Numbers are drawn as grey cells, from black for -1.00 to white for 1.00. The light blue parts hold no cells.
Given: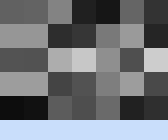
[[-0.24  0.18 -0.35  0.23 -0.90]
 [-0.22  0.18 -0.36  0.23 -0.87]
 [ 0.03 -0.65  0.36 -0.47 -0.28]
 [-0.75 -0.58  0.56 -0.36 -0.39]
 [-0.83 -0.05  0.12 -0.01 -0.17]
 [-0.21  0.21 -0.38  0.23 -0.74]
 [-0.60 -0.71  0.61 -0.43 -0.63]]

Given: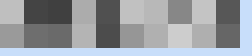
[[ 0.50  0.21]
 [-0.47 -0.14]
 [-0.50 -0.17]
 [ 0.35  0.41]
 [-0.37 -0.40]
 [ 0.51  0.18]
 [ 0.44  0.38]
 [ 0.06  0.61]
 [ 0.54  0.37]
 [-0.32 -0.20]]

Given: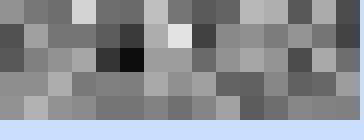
[[ 0.15 -0.37 -0.31  0.11  0.15]
 [-0.07  0.25  0.01  0.11  0.40]
 [-0.13 -0.08  0.14  0.36  0.14]
 [ 0.66 -0.09  0.30 -0.05  0.10]
 [-0.14 -0.29 -0.59  0.01 -0.08]
 [-0.18 -0.54 -0.89 -0.01 -0.09]
 [ 0.49  0.36  0.23  0.32  0.03]
 [-0.08  0.78  0.23  0.12 -0.12]
 [-0.30 -0.48 -0.17  0.25  0.04]
 [-0.22  0.08  0.14 -0.22  0.27]
 [ 0.45  0.12  0.30 -0.24 -0.27]
 [ 0.38 -0.03  0.16  0.05 -0.13]
 [-0.32  0.16 -0.40 -0.24  0.06]
 [ 0.34 -0.09  0.32 -0.19  0.03]
 [-0.40 -0.47 -0.14  0.24  0.00]]

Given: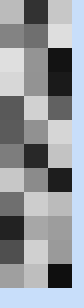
[[ 0.47  0.03  0.75  0.69 -0.30 -0.29 -0.02  0.56 -0.13 -0.73 -0.38  0.25]
 [-0.61 -0.13  0.16  0.15  0.64  0.14 -0.69  0.09  0.61  0.31  0.63  0.49]
 [ 0.56  0.74 -0.85 -0.80 -0.24  0.68  0.53 -0.77  0.47  0.23  0.21 -0.88]]

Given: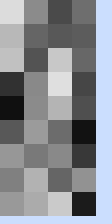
[[ 0.73  0.45  0.51 -0.61 -0.88 -0.31  0.18  0.01  0.19]
 [ 0.09 -0.21 -0.34  0.07  0.10  0.21 -0.05  0.40  0.33]
 [-0.42 -0.32  0.56  0.74  0.41 -0.16  0.07 -0.21  0.58]
 [-0.14 -0.28 -0.19 -0.45 -0.38 -0.87 -0.55  0.14 -0.79]]

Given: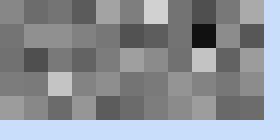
[[ 0.06 -0.09 -0.11 -0.03  0.22]
 [-0.15  0.13 -0.38 -0.04  0.07]
 [-0.09  0.13 -0.05  0.54 -0.16]
 [-0.29  0.01 -0.22  0.03  0.18]
 [ 0.28 -0.07 -0.03  0.11 -0.28]
 [-0.01 -0.36  0.25 -0.09 -0.16]
 [ 0.64 -0.27  0.09 -0.04 -0.02]
 [-0.10 -0.10 -0.11  0.16  0.09]
 [-0.38 -0.87  0.53  0.03  0.23]
 [-0.06  0.10 -0.23 -0.07 -0.18]
 [ 0.33 -0.32  0.22  0.10 -0.15]]
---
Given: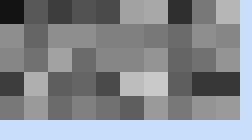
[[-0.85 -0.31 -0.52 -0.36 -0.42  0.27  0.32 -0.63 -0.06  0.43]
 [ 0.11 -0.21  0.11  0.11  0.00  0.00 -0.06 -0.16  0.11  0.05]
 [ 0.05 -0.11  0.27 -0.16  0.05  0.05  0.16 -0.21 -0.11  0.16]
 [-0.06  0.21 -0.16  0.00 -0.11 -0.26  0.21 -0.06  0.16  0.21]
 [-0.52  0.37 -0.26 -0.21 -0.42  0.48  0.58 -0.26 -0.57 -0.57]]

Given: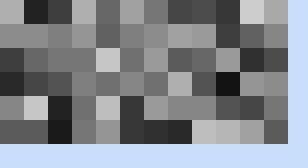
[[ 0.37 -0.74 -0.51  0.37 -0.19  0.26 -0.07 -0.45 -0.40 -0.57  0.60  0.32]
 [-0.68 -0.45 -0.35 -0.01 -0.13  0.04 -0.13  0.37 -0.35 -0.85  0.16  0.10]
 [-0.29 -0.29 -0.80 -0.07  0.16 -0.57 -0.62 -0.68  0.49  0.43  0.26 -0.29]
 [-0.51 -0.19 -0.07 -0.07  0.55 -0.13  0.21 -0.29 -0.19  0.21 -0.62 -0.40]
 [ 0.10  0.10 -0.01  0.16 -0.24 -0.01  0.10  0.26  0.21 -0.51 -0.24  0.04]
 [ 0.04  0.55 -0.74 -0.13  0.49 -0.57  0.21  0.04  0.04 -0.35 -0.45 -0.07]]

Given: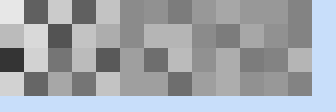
[[ 0.81 -0.25  0.59 -0.25  0.53  0.09  0.14 -0.03  0.19  0.31  0.19  0.19
   0.03]
 [ 0.65 -0.20  0.31 -0.08  0.53  0.25  0.25 -0.14  0.25  0.36  0.14  0.19
   0.03]
 [-0.59  0.65 -0.08  0.47 -0.30  0.25 -0.14  0.47  0.14  0.36 -0.03  0.03
   0.42]
 [ 0.47  0.70 -0.35  0.53  0.36  0.09  0.42  0.42  0.09 -0.03  0.31  0.14
   0.03]]

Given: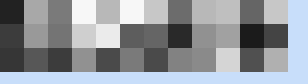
[[-0.58 -0.32 -0.53  0.14 -0.42 -0.04 -0.42  0.02  0.08  0.67 -0.37  0.38]
 [-0.53  0.20 -0.09  0.62  0.84 -0.27 -0.21 -0.68  0.14  0.26 -0.79 -0.47]
 [-0.73  0.32 -0.04  0.94  0.44  0.94  0.56 -0.15  0.44  0.50 -0.21  0.56]]

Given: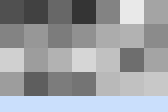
[[-0.37 -0.49 -0.20 -0.60  0.03  0.83  0.29]
 [ 0.23 -0.26 -0.03 -0.09  0.45  0.51  0.57]
 [ 0.03  0.18 -0.03  0.13  0.35  0.40  0.08]
 [ 0.62  0.23  0.40  0.67  0.51 -0.14  0.29]]

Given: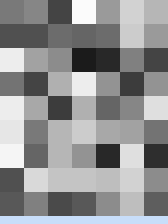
[[-0.10 -0.47  0.38  0.86  0.15 -0.53  0.15]
 [-0.37 -0.37 -0.15 -0.21 -0.15  0.60  0.21]
 [ 0.92 -0.21  0.43  0.15 -0.69  0.75 -0.64]
 [ 0.80 -0.05  0.43  0.60  0.32  0.27 -0.10]
 [-0.31  0.00 -0.42 -0.31  0.10  0.49 -0.26]
 [-0.05  0.05 -0.47  0.97  0.21  0.65  0.43]
 [ 0.86  0.27  0.10 -0.79 -0.69  0.00 -0.47]
 [ 0.86  0.32 -0.53  0.38 -0.21  0.05  0.75]
 [-0.37  0.70  0.54  0.54  0.49  0.65  0.10]]
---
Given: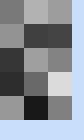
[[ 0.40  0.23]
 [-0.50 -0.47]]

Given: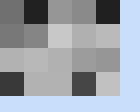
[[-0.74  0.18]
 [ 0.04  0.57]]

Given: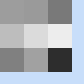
[[ 0.21 -0.05]
 [ 0.72  0.86]]

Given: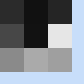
[[-0.87 -0.71]
 [-0.86  0.80]]

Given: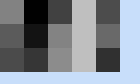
[[-0.99 -0.49]
 [-0.85  0.03]]

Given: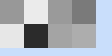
[[ 0.84  0.21]
 [-0.66  0.29]]

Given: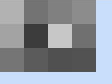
[[-0.10  0.00]
 [-0.53  0.56]]

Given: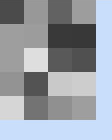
[[ 0.19 -0.23]
 [ 0.22 -0.55]]
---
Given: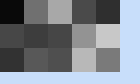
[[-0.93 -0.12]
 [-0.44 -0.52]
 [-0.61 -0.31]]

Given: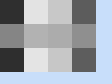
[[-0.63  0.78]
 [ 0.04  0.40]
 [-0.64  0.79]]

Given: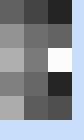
[[-0.24 -0.47]
 [ 0.15 -0.14]
 [ 0.37 -0.04]]

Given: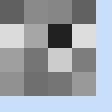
[[-0.25  0.08]
 [ 0.72  0.30]
 [ 0.25 -0.08]]

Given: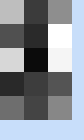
[[ 0.49 -0.54]
 [-0.37 -0.67]
 [ 0.69 -0.91]]

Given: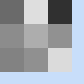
[[-0.17  0.74]
 [ 0.10  0.36]
 [ 0.02  0.13]]

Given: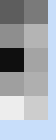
[[-0.27 -0.04]
 [ 0.11  0.41]
 [-0.88  0.29]]
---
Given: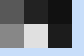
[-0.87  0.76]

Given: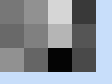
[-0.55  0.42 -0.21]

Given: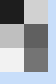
[0.64 0.50]

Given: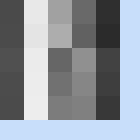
[-0.63 -0.24 -0.20  0.85 -0.41]

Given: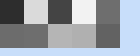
[-0.14  0.38]

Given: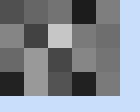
[-0.01 -0.04 -0.44  0.20]
